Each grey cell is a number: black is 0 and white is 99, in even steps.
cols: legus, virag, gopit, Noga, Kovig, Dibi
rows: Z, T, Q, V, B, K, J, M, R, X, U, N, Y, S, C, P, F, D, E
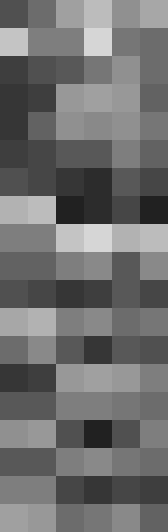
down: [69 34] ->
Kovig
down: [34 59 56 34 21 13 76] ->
gopit
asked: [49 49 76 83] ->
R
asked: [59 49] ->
S
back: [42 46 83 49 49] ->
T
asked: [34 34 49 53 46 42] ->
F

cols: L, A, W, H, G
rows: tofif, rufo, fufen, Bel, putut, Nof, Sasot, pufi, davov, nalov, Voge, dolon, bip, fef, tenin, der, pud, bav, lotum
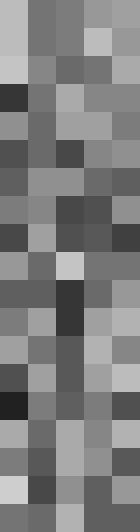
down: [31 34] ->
H
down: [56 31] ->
L
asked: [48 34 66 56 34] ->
pud

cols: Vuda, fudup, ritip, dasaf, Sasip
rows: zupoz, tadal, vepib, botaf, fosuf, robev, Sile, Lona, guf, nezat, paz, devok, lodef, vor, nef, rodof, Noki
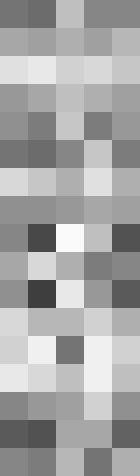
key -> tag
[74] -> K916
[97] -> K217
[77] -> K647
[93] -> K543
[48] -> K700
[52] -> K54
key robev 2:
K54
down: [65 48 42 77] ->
fudup
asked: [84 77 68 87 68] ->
Sile
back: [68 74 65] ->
botaf

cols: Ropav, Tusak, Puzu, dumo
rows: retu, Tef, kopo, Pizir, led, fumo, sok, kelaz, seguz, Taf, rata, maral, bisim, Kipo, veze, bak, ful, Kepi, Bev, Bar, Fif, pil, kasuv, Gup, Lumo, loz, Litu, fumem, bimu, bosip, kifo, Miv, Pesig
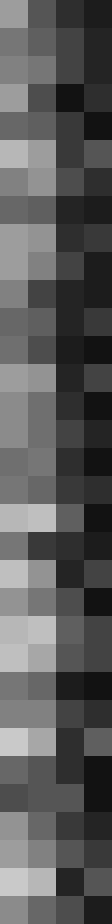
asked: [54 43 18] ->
veze
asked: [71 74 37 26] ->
kasuv
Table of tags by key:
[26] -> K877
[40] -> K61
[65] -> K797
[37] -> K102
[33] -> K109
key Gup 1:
K797

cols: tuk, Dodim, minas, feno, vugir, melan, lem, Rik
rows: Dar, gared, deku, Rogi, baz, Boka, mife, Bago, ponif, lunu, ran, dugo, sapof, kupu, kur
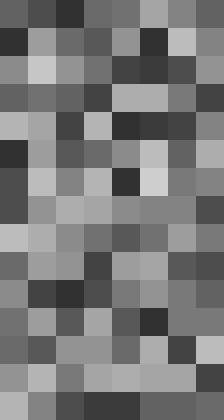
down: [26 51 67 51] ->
Rik
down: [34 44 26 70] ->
feno
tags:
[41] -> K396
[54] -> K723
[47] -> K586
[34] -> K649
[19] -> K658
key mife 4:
K658
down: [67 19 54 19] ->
vugir
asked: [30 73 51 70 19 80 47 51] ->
mife

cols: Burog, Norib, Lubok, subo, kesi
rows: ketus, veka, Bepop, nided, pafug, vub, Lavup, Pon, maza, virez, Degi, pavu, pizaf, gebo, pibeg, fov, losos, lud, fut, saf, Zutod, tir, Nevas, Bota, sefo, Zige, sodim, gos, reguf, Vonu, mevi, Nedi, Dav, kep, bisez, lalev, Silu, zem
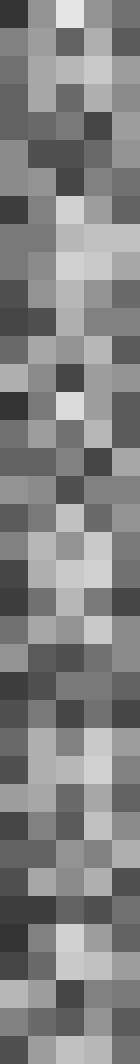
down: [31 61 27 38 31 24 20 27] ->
Burog
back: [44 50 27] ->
Lavup
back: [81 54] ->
virez
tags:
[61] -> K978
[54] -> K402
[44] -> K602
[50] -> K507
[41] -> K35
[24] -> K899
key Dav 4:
K602
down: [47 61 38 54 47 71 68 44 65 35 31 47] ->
Norib
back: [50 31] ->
lud
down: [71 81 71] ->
Lubok

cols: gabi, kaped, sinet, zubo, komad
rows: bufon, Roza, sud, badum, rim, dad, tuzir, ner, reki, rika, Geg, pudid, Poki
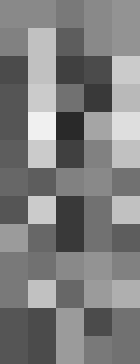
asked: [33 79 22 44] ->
ner
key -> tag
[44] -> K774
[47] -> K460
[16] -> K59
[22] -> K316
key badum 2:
K774
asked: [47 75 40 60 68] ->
Geg
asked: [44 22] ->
badum
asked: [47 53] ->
bufon
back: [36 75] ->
Roza
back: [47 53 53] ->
bufon

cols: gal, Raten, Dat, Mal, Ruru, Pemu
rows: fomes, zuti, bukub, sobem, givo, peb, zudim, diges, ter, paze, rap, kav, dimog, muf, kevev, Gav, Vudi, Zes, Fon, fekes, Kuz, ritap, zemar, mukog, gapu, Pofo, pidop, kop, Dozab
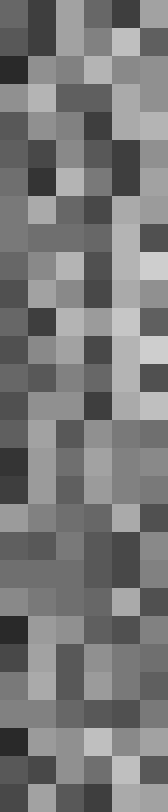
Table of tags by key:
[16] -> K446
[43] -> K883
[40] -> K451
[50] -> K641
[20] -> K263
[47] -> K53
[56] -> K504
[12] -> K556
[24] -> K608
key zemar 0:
K446
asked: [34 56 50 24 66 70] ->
givo
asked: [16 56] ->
bukub
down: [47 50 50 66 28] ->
Ruru
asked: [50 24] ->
givo
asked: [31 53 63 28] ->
dimog

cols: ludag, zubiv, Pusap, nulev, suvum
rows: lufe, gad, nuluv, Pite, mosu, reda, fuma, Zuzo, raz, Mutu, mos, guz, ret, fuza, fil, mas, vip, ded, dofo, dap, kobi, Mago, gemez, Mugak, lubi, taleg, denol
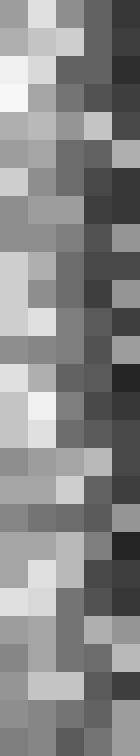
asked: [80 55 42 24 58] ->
mos
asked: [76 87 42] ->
mas
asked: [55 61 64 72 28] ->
vip

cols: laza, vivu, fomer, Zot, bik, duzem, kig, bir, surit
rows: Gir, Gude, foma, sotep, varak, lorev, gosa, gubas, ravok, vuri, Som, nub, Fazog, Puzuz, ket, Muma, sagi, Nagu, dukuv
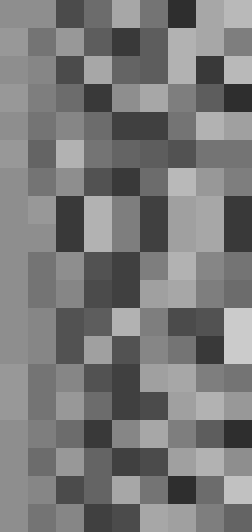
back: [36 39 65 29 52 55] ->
foma
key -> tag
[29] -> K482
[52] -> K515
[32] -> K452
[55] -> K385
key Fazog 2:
K452

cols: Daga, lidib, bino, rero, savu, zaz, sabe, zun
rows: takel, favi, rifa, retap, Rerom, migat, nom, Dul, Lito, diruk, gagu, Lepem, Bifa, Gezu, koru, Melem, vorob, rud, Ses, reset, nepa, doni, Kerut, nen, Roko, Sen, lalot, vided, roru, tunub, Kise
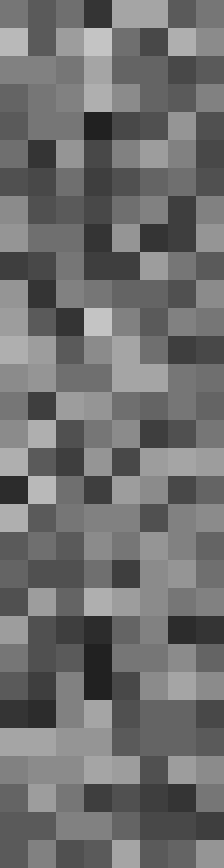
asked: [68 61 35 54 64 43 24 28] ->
Bifa

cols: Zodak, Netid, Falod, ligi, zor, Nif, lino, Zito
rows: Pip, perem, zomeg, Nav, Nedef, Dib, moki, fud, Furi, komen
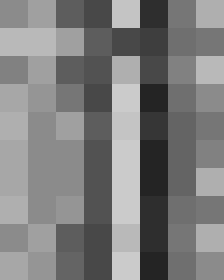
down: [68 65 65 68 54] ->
Zodak
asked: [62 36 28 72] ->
Furi
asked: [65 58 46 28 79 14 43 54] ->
Nav
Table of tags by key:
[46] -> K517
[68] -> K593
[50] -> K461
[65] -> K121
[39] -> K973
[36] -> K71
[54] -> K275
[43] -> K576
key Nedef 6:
K973
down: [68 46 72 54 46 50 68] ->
Zito

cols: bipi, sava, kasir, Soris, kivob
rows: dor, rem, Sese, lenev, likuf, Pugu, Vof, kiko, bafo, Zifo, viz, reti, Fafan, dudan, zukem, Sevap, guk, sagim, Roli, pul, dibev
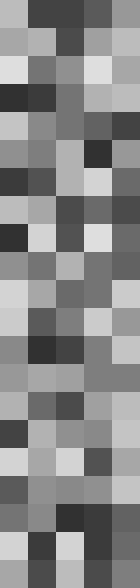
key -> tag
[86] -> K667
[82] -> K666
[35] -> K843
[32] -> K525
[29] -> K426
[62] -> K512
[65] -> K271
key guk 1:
K271
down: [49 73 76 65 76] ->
kivob
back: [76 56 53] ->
sagim
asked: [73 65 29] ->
kiko
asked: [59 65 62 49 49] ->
dudan
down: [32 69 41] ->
kasir
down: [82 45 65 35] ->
sava

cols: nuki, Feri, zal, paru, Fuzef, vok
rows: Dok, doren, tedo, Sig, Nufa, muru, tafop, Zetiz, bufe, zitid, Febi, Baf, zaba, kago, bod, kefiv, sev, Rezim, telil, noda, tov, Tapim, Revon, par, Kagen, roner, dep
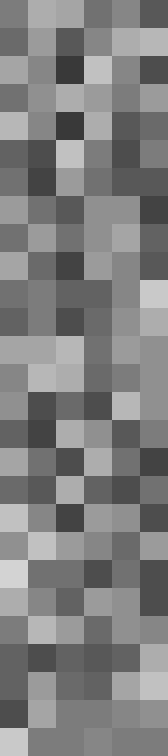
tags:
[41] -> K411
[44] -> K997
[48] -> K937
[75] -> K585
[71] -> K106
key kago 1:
K106
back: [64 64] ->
zaba
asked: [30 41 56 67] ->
Baf
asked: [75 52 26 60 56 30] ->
telil
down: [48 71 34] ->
Fuzef
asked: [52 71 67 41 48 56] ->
kago
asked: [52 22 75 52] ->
tedo

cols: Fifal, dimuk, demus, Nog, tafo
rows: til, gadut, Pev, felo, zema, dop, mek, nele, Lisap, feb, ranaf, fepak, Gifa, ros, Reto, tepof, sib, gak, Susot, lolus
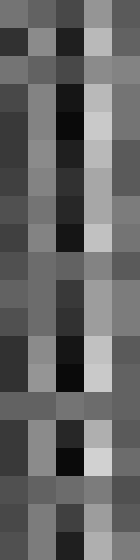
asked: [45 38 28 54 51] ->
Pev
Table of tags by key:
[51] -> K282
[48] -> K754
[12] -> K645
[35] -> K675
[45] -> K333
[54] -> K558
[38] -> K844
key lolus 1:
K754
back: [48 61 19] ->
fepak

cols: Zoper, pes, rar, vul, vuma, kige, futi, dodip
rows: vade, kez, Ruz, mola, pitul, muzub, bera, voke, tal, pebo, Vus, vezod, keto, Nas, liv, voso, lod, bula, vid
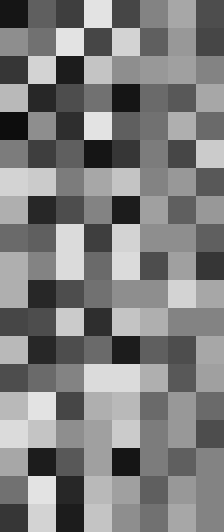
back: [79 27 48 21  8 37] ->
muzub
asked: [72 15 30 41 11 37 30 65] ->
keto
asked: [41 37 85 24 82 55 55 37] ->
tal
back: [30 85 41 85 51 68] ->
pebo
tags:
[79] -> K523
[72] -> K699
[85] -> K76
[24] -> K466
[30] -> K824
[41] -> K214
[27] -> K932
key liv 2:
K932
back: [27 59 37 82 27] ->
kez

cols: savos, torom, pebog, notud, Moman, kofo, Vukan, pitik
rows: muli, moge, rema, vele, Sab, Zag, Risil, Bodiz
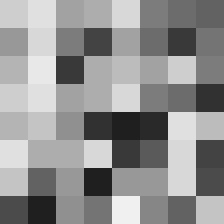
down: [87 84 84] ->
Vukan
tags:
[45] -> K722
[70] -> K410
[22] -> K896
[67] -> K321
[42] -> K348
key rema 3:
K321
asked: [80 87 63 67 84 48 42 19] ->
vele
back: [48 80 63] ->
rema
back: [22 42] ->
moge
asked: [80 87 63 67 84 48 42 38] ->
muli

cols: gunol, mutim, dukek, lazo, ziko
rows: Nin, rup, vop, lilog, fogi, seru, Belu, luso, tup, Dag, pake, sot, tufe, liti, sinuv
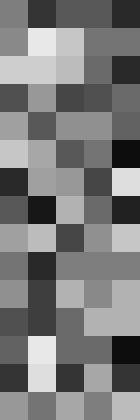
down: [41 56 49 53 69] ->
lazo
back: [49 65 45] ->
sinuv
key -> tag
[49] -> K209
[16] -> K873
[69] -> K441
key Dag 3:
K209
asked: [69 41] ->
luso
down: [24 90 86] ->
mutim

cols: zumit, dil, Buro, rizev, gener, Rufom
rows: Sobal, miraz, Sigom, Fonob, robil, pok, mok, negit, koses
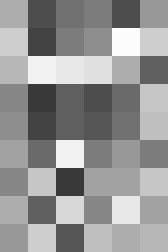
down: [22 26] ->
dil

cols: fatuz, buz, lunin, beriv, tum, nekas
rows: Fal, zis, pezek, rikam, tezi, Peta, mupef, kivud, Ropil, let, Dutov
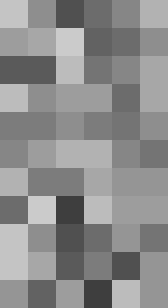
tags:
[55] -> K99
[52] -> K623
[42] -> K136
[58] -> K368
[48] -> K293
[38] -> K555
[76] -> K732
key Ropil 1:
K99
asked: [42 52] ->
Fal
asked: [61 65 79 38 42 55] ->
zis
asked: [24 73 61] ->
kivud
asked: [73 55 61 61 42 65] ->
rikam

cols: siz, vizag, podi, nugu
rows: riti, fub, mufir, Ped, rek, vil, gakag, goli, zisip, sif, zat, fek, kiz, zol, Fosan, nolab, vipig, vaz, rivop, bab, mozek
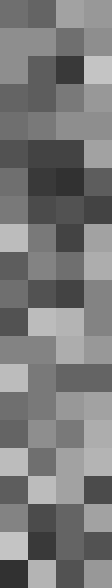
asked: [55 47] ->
nolab
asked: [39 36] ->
Ped
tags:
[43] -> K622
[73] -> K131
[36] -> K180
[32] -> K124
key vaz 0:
K180
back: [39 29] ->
rivop
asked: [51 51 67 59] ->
kiz

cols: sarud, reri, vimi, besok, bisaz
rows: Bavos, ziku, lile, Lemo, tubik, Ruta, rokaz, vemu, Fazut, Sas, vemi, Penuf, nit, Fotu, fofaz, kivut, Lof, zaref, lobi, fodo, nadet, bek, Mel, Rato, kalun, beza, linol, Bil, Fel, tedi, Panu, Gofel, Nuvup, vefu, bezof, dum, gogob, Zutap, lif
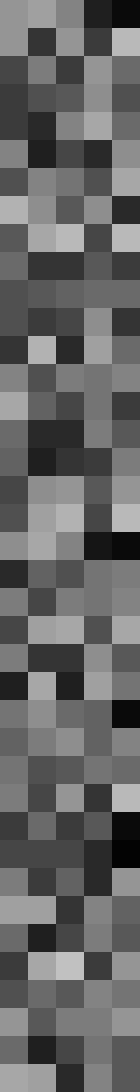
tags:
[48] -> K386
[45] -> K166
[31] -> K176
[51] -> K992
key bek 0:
K386
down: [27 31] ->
sarud
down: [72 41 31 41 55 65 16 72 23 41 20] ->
bisaz
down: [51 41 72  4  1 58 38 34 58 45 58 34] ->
bisaz
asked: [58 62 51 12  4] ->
Bavos

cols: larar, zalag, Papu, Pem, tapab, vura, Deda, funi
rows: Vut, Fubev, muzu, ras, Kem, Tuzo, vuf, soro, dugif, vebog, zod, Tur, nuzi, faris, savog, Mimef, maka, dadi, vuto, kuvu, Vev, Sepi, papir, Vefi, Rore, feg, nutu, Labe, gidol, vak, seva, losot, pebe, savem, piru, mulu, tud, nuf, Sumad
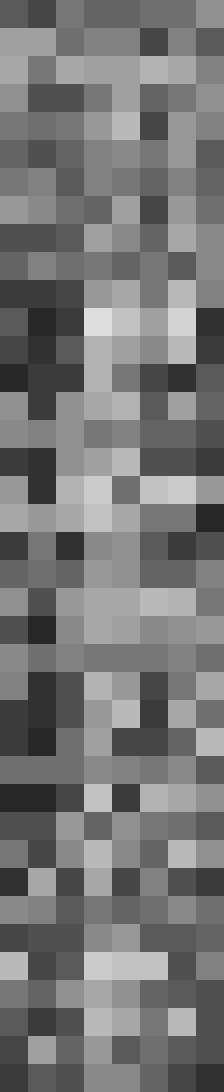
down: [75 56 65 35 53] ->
tapab
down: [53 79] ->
Pem
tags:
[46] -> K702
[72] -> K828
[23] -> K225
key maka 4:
K828
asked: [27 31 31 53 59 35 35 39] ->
savem

